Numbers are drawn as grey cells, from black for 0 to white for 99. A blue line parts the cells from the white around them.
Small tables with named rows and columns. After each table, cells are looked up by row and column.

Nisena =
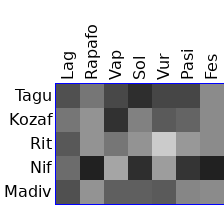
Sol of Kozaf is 50
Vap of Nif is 64
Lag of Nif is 42
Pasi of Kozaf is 39
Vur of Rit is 79
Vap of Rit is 46
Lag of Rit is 34
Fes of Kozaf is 54
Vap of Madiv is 37
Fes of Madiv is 54
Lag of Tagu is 31
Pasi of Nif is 20
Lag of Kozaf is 46
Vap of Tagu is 28
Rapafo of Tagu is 46

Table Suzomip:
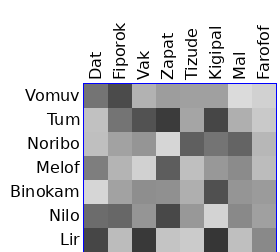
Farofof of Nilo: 62
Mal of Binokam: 58
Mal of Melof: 54
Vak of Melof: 81
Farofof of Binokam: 60
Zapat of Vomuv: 61
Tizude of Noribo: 37
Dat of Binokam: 83
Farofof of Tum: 78
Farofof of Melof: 73
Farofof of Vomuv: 81
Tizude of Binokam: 68
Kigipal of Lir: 21
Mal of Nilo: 53
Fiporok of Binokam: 63
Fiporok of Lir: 73
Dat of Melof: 49
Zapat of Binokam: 56
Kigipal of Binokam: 31

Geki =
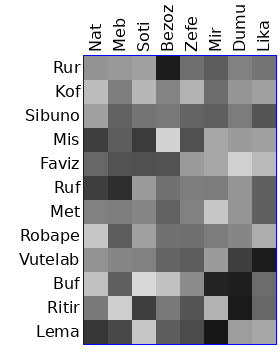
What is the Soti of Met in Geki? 52
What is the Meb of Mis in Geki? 36
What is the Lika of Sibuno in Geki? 33
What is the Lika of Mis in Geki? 62
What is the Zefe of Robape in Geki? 43
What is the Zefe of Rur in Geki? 43
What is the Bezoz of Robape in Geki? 44
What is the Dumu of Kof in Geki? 58
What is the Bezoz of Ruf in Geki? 44
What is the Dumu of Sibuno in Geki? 48
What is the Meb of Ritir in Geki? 80
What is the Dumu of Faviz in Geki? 81
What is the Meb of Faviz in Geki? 32
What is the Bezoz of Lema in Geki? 36
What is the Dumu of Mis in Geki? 60
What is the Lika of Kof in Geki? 62
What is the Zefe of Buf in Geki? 54
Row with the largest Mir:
Met

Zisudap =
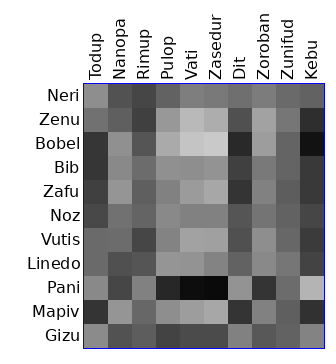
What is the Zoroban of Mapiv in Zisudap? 50
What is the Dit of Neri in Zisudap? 43
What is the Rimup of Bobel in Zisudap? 33
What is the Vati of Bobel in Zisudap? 76
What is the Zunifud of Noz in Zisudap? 38
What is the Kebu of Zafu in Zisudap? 22
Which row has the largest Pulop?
Bobel

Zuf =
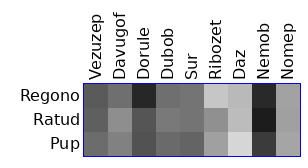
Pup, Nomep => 64
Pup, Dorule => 32
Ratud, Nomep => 62
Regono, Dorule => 15
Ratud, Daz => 73
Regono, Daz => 72
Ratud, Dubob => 47
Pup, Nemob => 23

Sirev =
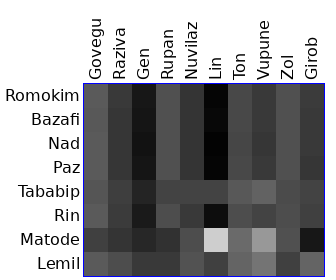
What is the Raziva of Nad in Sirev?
21
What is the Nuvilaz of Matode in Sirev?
30
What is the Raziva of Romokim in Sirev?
22
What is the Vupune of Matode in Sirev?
59
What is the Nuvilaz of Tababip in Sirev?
26
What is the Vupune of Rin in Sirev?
26
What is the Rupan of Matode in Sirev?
19
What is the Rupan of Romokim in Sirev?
31
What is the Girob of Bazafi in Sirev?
22
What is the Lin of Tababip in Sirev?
26
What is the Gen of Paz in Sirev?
8
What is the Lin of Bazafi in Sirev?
3
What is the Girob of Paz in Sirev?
21
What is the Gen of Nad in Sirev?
7
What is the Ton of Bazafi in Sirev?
28
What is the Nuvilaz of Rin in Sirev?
22

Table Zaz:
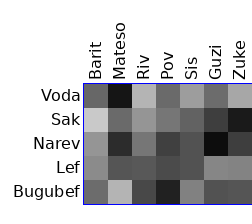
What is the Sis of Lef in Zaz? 32
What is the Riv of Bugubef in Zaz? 28
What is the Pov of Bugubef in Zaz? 13
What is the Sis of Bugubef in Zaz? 50
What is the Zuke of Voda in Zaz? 65
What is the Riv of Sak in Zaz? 58
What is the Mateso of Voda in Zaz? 8
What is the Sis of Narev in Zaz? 32
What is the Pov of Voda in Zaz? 41
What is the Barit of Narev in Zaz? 58
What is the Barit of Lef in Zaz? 54
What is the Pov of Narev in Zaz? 25
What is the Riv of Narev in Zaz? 46
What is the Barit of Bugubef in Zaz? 42
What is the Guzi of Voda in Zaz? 42
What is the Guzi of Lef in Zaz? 52
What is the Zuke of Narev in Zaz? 24
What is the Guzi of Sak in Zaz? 24
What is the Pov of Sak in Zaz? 46
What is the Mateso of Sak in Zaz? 41
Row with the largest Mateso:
Bugubef

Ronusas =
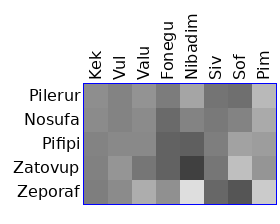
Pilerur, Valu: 57
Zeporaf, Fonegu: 56
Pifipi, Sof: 63
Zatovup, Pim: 58
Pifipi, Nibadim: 37
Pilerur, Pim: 72
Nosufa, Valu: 54
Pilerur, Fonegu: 48
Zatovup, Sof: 74
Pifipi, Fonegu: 38
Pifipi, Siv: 49
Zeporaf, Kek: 49
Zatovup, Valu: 46
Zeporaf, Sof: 33
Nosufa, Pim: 66
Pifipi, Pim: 61
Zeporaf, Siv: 40
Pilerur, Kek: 55
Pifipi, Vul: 53
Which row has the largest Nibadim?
Zeporaf

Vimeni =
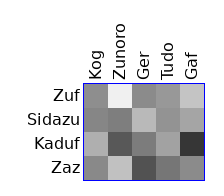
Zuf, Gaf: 76
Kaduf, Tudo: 63
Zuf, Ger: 54
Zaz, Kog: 53
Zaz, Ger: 32
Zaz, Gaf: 54
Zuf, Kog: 55
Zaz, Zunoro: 75
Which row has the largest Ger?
Sidazu

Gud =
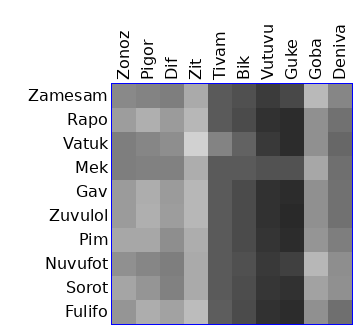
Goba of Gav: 56
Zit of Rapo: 71
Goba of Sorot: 63
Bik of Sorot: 30
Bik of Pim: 29
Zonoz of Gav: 60
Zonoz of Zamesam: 53
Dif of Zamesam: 49
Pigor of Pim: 65
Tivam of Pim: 35
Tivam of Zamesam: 35
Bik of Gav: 29

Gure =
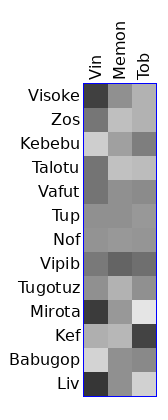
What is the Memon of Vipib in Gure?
39
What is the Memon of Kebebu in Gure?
62
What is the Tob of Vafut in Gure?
54
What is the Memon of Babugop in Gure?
56
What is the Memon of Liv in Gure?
56
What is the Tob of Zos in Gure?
69
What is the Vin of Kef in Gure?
68
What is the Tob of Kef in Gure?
26
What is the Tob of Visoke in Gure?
69
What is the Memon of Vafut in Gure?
56
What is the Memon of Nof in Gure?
59
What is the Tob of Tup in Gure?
59
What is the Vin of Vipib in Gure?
47
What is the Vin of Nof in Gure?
57
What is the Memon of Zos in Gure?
74

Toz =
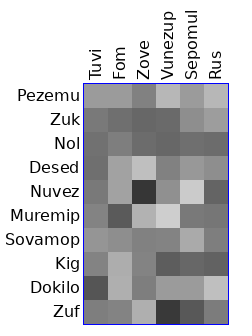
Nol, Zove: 42
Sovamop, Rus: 49
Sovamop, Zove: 50
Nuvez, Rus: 39
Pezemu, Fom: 60
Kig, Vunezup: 36
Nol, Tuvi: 44
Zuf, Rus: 48

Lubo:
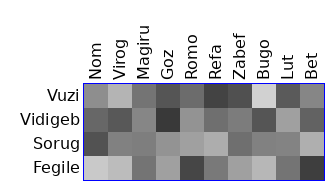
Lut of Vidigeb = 62
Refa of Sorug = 67
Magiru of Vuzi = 45
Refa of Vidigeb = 43
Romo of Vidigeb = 57
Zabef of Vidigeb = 48
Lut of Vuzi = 35
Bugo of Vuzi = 81
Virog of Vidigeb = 34
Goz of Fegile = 62
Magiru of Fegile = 45
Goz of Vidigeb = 22
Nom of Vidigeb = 40
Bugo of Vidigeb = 33
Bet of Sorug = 68

